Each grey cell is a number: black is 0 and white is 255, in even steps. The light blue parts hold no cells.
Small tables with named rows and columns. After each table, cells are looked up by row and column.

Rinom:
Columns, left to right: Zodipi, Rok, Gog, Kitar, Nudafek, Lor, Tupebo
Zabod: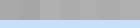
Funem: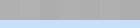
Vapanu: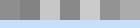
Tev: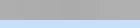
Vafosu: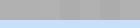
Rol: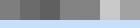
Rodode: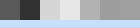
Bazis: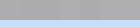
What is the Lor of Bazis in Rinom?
175
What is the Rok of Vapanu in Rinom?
131
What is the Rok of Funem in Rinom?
178
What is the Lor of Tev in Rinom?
175
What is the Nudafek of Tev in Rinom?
173
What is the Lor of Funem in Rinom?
176
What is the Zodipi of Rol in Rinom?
126
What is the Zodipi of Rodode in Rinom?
89
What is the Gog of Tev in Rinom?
172
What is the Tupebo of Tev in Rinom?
176
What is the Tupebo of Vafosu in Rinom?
177
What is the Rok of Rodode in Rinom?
49

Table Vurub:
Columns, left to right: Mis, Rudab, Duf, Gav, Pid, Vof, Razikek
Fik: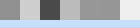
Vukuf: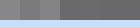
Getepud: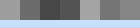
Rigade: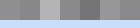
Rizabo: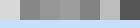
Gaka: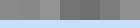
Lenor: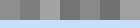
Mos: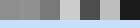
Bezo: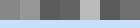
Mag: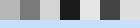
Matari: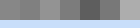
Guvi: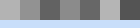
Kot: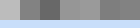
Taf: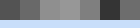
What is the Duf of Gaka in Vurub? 147
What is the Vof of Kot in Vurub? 126
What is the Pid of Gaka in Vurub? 112
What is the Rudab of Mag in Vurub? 122
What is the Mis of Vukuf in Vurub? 135
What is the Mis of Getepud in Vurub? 157
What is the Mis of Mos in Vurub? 142
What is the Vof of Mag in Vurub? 68
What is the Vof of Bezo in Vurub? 90
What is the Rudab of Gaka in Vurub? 136
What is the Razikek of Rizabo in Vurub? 85
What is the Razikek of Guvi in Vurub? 84
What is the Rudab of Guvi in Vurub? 146
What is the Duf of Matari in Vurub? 147
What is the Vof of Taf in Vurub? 52

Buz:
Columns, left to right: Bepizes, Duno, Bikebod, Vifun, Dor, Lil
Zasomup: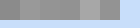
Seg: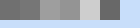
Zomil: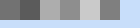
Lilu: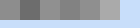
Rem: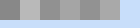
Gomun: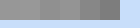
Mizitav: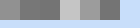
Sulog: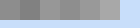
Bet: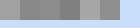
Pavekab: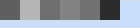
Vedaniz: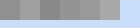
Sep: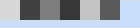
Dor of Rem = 146
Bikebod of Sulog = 151
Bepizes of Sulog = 141
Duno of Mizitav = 119
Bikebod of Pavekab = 111
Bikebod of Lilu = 144
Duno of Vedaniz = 160
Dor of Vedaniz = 153
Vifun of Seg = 148
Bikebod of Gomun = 144
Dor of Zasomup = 167
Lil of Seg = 104
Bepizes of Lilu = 141
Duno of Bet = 136
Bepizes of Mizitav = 145
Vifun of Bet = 128
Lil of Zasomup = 147
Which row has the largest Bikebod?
Zomil

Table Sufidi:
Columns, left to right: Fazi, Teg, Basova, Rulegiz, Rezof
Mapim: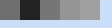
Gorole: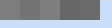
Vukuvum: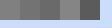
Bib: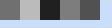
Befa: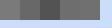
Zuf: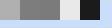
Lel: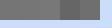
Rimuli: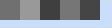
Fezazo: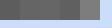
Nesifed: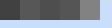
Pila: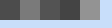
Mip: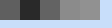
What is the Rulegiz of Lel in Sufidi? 102
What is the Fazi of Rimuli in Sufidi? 112
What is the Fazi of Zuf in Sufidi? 176
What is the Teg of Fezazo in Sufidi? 101
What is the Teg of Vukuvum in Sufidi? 115
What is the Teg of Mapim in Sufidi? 34
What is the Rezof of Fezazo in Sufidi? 125
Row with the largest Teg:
Bib

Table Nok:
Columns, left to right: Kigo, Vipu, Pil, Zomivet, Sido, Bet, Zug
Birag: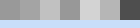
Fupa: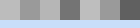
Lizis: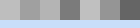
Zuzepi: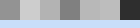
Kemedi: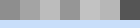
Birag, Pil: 193
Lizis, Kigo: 190
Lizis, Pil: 180
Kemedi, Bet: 183
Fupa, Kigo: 188
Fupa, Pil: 182
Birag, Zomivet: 152
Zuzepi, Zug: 46
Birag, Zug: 78
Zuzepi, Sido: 184

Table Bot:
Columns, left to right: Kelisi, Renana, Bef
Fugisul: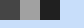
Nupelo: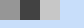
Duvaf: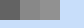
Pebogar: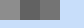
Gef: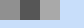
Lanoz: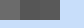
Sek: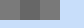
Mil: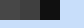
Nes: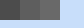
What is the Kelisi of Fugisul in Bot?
69
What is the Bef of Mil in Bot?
16
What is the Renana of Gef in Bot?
86
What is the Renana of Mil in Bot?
63
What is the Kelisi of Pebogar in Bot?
141
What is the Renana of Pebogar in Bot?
98
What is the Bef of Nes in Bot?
105
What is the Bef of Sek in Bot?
121
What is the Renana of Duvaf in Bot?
136
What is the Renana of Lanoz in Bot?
86
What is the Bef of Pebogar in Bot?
116
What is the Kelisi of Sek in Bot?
122
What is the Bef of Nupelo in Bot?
199
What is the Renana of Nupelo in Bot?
66
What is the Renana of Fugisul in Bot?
161
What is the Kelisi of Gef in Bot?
144
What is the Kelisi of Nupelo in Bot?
150
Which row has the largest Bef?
Nupelo

